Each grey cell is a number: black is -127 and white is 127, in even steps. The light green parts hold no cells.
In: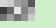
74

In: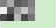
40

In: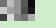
61

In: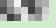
34

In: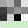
53

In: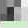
26

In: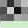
-81

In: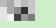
41
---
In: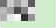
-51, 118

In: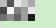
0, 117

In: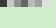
-27, 96

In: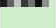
-70, 67

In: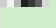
-96, 116

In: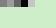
-28, 70

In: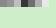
-73, 104

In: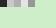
48, 101
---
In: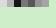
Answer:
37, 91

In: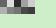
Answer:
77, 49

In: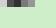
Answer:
22, 81

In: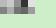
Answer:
97, 3

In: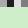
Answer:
-1, 41

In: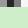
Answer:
118, 26
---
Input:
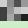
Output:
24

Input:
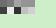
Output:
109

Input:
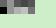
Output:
20

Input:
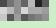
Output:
56

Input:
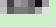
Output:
-31

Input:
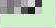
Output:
-8

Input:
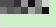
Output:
-35

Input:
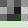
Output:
-7
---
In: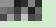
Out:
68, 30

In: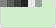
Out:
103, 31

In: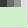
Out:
94, 24

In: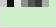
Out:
101, 73

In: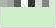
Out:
117, 90

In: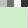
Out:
117, 63

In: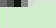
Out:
90, 7

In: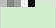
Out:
112, 60
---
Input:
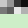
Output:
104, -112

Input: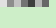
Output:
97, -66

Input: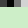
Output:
83, -123

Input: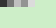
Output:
91, -77

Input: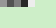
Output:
109, -88

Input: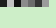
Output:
67, -110
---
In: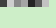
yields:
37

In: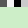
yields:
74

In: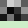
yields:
-36

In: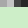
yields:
-88

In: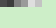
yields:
26

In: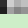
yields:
64

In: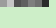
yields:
-31
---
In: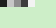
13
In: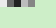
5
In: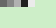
7
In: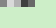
5
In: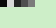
-48
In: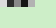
9
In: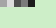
-4
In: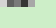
-5
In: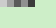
16
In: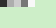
45
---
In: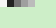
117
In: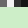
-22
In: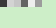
-71
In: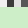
112
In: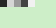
-89
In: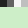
-94
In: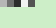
54
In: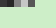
-72
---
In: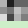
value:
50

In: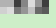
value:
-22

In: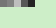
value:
-40

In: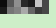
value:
-70

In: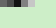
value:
1

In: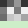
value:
84

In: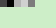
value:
80

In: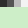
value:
61

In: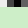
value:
-123

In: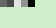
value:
18
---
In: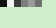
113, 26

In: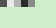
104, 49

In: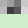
87, 72

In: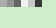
112, 71

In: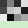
107, 95

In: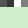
123, -1

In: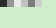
105, 78

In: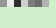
109, 79

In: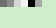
114, 86
